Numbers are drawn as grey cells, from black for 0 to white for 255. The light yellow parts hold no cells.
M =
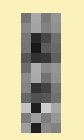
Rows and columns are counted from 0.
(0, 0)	116
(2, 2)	71
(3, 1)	24
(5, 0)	109
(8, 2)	87
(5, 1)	173
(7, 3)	120
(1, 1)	163
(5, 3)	149
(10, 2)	125
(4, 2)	55
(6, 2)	115
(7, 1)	50
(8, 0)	102
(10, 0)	124

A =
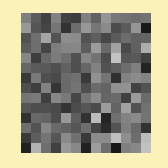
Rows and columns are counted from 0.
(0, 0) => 127
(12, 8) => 140
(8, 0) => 116
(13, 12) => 193
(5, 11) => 127
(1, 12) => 25
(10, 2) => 100
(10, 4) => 153
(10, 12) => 115
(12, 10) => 142
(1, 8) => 138
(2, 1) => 111
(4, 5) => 81
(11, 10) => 127
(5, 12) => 35
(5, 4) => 97
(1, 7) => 118
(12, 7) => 140
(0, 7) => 97
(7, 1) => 62
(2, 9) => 91
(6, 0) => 57
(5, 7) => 130
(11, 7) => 69
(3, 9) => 162
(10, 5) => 94
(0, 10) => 115
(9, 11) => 82
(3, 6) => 92
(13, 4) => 153
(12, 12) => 188
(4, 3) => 123
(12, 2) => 117
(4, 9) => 194
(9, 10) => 162
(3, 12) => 173

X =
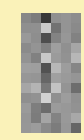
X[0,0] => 135
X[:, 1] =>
[124, 144, 142, 148, 129, 158, 149, 180, 146, 126, 124, 156]
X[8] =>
[143, 146, 209, 144, 157, 144]
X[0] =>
[135, 124, 56, 144, 148, 141]
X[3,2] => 130
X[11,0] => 151
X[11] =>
[151, 156, 138, 124, 151, 102]
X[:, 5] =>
[141, 138, 130, 166, 183, 134, 149, 109, 144, 146, 168, 102]
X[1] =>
[143, 144, 202, 114, 148, 138]
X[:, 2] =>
[56, 202, 78, 130, 200, 82, 102, 120, 209, 108, 165, 138]
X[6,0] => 151
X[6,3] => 160
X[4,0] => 147
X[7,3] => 195
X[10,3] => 131
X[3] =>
[139, 148, 130, 159, 144, 166]

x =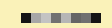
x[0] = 20
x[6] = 112
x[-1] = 20
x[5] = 101

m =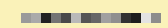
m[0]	154
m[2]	33
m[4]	73
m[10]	50

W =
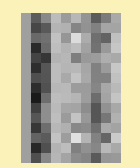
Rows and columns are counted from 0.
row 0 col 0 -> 159
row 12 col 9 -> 202
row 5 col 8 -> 155
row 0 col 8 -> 123
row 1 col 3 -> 180
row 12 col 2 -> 91
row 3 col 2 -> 106
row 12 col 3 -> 195
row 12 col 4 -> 157
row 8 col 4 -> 186
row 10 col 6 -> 152
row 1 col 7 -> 129
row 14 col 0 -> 159
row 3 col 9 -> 198
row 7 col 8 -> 168
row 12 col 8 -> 102
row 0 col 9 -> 169
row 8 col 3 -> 189
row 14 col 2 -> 136
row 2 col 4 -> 150
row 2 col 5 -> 220
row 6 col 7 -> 130
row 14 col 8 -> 150
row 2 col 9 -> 192
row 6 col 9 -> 193
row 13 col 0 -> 159
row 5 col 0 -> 159
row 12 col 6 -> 180
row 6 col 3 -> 188
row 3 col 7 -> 114
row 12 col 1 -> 99
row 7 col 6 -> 156
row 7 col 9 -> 185
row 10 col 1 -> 86
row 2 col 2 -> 112

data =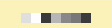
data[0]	223
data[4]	136
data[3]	182

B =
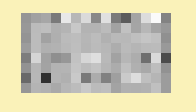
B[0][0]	149
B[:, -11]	[232, 180, 187, 185, 151, 180, 176, 182]
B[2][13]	192
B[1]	[152, 187, 190, 176, 180, 200, 179, 179, 187, 162, 193, 165, 183, 164, 152]
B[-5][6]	181
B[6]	[105, 183, 48, 180, 176, 201, 121, 172, 129, 159, 202, 221, 191, 181, 156]
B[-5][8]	183
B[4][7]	223
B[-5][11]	181
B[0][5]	183
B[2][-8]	188
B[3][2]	176
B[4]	[125, 213, 162, 143, 151, 194, 214, 223, 185, 162, 182, 173, 111, 218, 76]
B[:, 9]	[122, 162, 185, 173, 162, 172, 159, 163]
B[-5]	[156, 188, 176, 178, 185, 190, 181, 187, 183, 173, 186, 181, 186, 187, 153]
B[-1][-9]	200
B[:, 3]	[122, 176, 175, 178, 143, 179, 180, 169]
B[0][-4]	164
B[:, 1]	[161, 187, 188, 188, 213, 182, 183, 180]
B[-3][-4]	176
